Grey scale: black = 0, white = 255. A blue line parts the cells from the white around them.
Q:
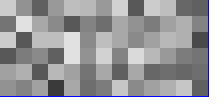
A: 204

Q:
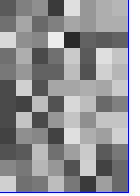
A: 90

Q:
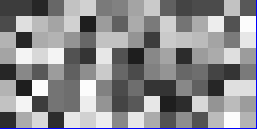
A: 60

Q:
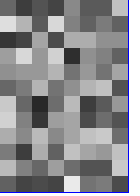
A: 103

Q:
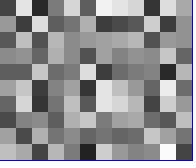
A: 68

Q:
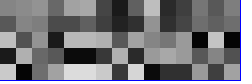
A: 133

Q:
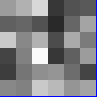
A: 156
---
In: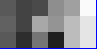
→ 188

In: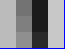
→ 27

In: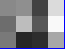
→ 87

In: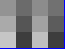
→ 162

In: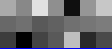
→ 118

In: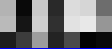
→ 232

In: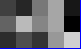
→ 166
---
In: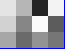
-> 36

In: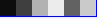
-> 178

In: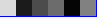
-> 76

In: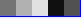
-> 225

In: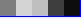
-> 191

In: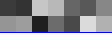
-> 198

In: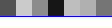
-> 140
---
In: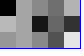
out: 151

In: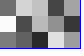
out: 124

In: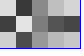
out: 207

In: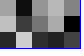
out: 39

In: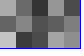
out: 196

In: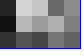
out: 49

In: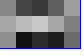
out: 143
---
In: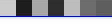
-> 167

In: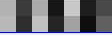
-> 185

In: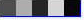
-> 78

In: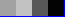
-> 88

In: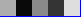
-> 138

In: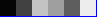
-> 159

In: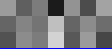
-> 163

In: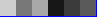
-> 120
